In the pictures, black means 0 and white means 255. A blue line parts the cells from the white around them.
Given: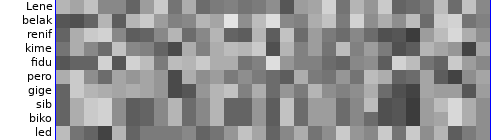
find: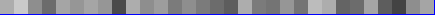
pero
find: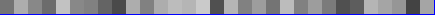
kime

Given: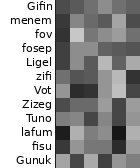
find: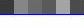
menem
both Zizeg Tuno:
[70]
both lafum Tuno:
[126]
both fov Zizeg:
[156]
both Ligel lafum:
[141]
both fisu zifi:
[149]

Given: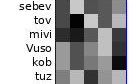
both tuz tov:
[184]
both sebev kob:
[81]

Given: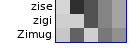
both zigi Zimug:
[207]
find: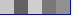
Zimug

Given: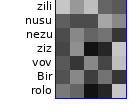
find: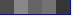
nezu
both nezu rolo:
[101]
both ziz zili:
[198]
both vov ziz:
[69]
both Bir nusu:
[136]

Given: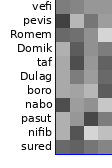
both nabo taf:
[78]
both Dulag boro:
[169]
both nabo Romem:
[145]

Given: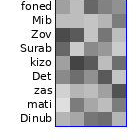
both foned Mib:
[189]
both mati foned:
[189]
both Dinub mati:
[167]
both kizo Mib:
[189]
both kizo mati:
[189]

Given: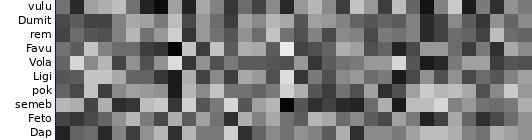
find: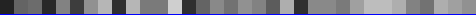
Dap
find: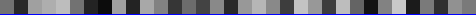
vulu
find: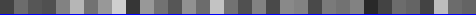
rem
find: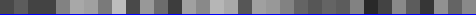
Dumit

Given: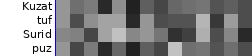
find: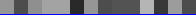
tuf
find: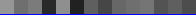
Kuzat
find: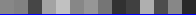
Surid
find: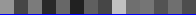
puz

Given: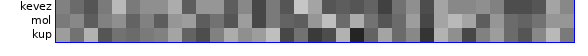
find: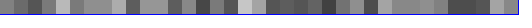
kevez
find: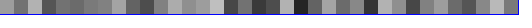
kup

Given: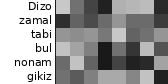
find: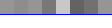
tabi
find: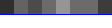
zamal
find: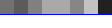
gikiz
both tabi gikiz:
[113]
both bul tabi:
[113]
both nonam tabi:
[99]
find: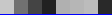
Dizo

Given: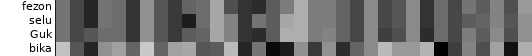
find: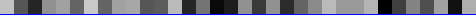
bika
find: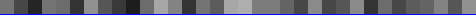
selu
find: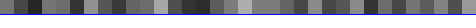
fezon
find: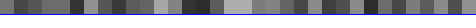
Guk

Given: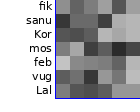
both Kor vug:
[93]
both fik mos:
[125]
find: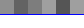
fik
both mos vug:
[93]
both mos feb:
[125]
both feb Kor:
[182]

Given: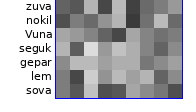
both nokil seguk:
[180]
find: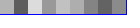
seguk
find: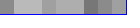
gepar
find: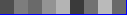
nokil

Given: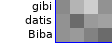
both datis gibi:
[146]
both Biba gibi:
[146]
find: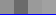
datis

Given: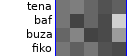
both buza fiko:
[74]
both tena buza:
[102]
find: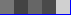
baf
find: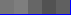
tena
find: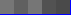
fiko

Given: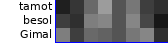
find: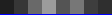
tamot

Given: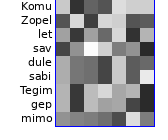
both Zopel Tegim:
[215]
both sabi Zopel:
[92]
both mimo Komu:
[221]

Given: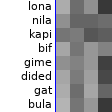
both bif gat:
[166]
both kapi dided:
[123]
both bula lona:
[56]
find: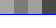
dided
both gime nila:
[144]

